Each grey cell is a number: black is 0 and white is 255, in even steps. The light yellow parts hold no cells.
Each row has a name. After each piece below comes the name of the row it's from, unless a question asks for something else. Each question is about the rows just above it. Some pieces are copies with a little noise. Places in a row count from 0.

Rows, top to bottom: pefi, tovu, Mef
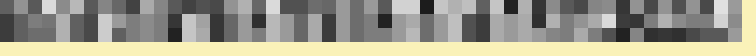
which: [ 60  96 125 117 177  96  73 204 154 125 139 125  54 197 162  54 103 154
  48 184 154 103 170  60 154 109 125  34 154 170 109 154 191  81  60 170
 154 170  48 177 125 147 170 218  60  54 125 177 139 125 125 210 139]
tovu
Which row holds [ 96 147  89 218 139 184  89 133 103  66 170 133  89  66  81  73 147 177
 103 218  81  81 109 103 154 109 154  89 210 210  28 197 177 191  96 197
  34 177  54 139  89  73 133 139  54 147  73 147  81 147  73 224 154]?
pefi
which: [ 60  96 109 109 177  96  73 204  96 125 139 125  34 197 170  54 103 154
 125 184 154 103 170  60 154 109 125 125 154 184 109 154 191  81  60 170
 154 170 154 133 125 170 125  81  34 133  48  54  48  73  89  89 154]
Mef
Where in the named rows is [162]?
tovu, 14
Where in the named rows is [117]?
tovu, 3
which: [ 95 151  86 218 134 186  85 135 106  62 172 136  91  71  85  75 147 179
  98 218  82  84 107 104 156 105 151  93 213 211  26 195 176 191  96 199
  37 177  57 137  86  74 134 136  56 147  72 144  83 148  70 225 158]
pefi

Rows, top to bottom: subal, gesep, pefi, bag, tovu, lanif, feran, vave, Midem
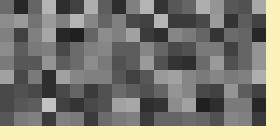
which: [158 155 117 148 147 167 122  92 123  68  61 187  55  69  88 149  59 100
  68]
gesep
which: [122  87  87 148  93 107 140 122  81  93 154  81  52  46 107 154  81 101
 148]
tovu
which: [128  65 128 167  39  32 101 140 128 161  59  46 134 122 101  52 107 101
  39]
pefi
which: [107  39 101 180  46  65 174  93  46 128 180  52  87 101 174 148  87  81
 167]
subal
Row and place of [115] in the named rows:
gesep, 2
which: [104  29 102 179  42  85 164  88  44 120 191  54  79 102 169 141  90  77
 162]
subal

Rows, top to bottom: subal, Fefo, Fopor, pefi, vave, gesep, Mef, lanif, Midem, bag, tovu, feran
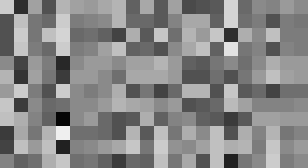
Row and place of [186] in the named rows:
lanif, 16
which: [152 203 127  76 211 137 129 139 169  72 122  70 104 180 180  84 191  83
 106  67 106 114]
Mef
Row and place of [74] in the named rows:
subal, 13
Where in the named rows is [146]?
tovu, 12

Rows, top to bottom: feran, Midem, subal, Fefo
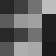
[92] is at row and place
Midem, 0
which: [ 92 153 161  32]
Midem

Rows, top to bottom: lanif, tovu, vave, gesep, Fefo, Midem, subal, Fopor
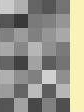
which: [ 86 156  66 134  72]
Fopor
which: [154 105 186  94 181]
subal
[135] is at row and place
gesep, 1

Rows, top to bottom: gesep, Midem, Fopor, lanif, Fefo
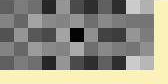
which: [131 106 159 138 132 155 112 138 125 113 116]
Midem
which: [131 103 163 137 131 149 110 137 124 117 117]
Midem
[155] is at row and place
lanif, 2
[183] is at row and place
Fefo, 10

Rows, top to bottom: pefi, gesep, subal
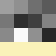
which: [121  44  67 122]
gesep
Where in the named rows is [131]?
gesep, 3
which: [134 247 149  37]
subal
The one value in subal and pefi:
[144]
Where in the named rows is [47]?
gesep, 1
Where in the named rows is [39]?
subal, 3

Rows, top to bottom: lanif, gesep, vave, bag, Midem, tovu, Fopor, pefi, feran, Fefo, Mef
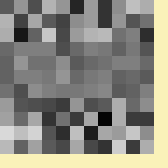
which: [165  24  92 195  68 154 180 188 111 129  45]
vave
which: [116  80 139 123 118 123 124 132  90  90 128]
Fopor
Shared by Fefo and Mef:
[167]
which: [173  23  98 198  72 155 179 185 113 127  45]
vave
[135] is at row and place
Fopor, 7

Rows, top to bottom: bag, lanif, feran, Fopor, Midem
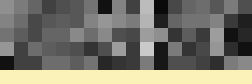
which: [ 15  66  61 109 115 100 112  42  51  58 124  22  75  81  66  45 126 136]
Midem
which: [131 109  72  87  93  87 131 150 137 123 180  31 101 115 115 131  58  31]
lanif
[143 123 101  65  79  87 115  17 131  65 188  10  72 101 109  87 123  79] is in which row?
bag

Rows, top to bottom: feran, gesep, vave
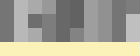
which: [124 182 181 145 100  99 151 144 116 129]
feran
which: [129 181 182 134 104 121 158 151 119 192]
vave
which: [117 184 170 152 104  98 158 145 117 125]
feran

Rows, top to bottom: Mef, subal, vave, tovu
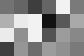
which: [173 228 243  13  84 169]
subal
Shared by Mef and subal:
[242]
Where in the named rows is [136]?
vave, 5
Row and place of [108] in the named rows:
tovu, 2
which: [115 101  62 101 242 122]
Mef

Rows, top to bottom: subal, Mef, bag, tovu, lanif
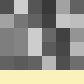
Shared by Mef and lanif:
[98]
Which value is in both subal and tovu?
[205]
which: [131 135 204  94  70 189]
tovu
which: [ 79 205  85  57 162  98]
subal

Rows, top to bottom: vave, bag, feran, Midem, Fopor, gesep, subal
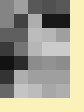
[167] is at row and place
subal, 3
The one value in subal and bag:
[174]
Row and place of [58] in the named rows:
Midem, 0
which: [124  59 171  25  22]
bag

